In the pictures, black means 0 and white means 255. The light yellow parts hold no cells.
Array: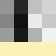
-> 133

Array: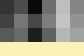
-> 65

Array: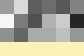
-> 246

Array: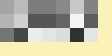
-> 180

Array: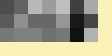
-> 90

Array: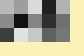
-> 139
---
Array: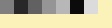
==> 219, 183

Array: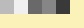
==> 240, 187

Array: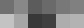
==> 195, 179

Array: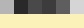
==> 213, 181

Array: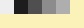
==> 238, 174

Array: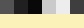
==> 237, 202

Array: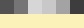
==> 214, 200

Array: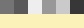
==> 238, 202

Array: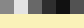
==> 227, 135

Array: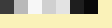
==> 247, 227
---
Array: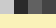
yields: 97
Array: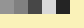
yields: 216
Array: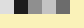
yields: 195
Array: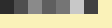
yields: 200
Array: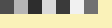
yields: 241
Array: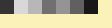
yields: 96
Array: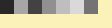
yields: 217
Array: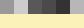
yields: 51
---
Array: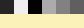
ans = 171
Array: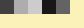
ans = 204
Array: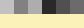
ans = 41
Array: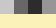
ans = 103
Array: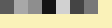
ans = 209
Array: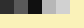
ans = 16
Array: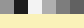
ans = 175
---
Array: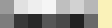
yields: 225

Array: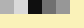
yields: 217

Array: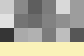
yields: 137

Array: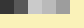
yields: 88

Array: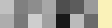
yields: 128

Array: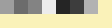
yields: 108
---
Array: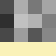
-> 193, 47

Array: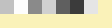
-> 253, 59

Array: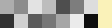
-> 235, 14

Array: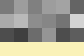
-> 211, 63

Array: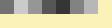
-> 202, 53

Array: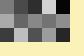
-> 209, 5

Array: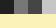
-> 198, 32

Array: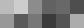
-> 205, 59

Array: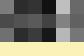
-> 191, 17
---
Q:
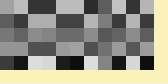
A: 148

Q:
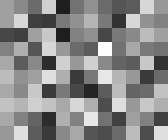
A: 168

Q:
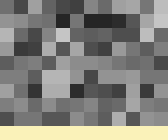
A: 126

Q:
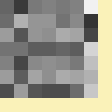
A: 156

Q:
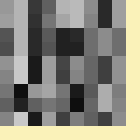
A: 96
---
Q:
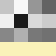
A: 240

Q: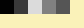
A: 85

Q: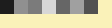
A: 102

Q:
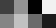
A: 133

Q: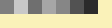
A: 134

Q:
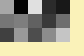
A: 24

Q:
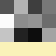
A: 252

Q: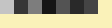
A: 83
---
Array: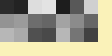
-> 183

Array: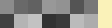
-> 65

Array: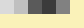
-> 218

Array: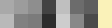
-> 185

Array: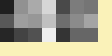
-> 38

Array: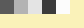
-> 90

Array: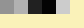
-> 147
